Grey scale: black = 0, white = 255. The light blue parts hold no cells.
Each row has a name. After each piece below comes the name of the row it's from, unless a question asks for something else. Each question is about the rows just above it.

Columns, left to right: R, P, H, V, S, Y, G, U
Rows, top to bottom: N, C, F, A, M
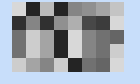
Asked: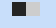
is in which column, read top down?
V
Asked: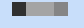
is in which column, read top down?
H
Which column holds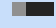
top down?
V
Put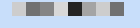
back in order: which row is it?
A

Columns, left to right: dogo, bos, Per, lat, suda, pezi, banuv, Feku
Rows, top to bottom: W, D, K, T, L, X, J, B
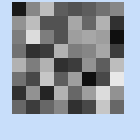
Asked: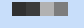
T
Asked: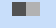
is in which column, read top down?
lat

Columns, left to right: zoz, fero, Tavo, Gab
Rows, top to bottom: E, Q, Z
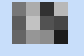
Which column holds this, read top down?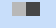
Gab
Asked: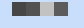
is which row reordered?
Q

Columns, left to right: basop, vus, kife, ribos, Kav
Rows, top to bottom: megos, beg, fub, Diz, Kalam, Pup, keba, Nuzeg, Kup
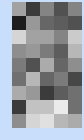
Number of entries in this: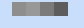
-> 4
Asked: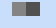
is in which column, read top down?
Kav
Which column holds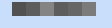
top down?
ribos

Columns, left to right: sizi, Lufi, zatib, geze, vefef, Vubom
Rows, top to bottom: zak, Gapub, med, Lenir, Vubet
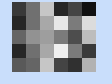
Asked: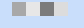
Gapub
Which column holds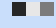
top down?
geze
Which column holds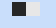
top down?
geze
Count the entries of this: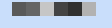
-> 6
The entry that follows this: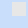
[123]

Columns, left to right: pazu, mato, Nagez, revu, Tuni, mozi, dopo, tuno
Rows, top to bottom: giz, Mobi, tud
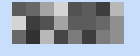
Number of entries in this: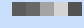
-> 5
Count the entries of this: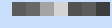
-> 7
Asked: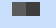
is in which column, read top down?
mozi
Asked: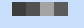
Mobi
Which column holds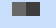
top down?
mato
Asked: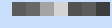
giz

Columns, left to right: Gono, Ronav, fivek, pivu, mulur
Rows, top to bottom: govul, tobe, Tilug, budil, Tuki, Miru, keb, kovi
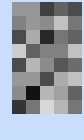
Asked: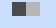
Tuki
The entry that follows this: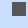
[108]
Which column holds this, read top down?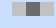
mulur

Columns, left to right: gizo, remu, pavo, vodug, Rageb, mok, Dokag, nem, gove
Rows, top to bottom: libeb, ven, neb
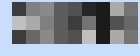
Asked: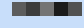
ven
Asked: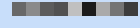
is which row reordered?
neb
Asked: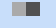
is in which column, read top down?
nem

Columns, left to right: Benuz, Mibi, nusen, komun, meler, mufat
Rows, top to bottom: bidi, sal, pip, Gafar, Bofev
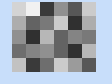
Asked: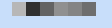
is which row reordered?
Gafar
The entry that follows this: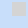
[241]
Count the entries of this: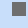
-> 1
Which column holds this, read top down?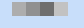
Benuz

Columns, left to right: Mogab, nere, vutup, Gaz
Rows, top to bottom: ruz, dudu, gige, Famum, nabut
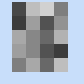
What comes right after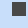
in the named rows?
[190]
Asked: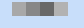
gige
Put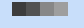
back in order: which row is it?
Famum
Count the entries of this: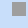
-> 1

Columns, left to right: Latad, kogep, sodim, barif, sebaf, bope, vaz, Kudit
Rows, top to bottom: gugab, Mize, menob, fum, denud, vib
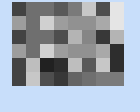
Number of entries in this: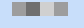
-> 4
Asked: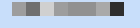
fum
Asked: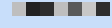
denud

